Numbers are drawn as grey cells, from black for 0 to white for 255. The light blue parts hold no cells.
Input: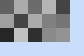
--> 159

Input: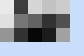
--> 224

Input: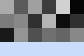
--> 124

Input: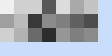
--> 159

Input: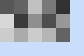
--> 216

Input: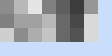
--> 128

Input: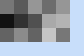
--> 18

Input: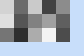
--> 223

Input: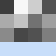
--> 171

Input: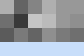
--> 111
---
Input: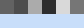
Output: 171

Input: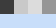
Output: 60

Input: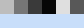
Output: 58

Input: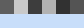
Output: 61

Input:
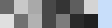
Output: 72

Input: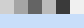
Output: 100
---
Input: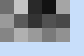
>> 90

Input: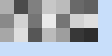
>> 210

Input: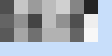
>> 145

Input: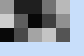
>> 94

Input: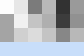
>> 241

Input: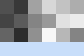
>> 91

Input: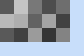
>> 174

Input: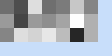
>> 69
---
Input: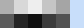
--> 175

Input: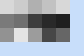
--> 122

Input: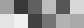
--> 160

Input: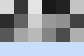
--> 44

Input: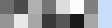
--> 108

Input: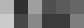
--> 182

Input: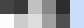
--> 68

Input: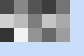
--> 208
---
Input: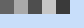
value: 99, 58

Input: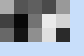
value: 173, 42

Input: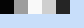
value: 4, 37

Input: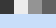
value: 55, 97

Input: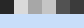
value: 39, 59

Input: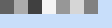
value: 97, 129
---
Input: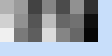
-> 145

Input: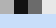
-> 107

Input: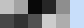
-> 38

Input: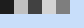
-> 211

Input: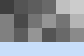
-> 192

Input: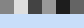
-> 29

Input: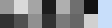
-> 111

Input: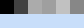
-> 193
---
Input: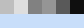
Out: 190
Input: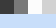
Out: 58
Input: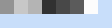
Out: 147
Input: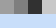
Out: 158
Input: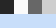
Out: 38
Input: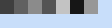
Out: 63
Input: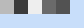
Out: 186
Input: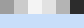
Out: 157
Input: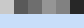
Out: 201
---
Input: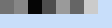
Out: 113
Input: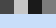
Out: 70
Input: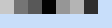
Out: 200
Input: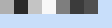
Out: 175
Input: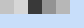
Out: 195
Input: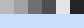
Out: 186
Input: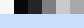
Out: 247
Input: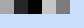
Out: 168
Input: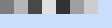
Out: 125
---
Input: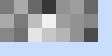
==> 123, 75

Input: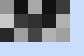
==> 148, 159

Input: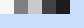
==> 246, 28

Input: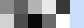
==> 138, 254

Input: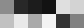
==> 140, 129

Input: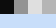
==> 12, 181

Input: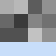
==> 173, 145
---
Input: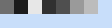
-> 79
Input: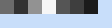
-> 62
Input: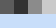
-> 139
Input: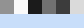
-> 113
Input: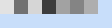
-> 132
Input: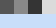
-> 137
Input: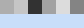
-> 162
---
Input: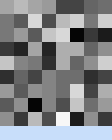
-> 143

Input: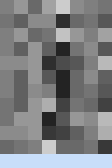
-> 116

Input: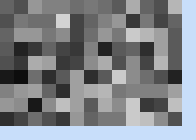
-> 140

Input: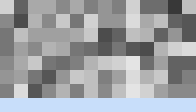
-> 137

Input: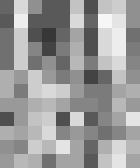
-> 228

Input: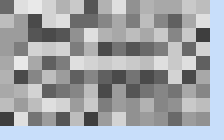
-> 156

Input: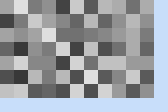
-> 90

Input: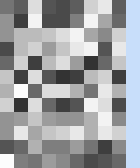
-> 84

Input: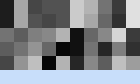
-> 191
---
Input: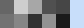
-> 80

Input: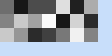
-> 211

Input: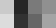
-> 122

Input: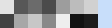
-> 188

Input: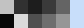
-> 58

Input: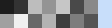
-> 73
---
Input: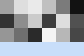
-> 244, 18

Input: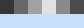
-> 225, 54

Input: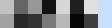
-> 224, 7

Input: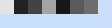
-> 228, 23

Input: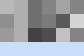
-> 213, 66

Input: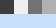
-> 239, 61

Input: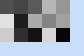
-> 226, 7

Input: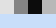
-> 225, 12
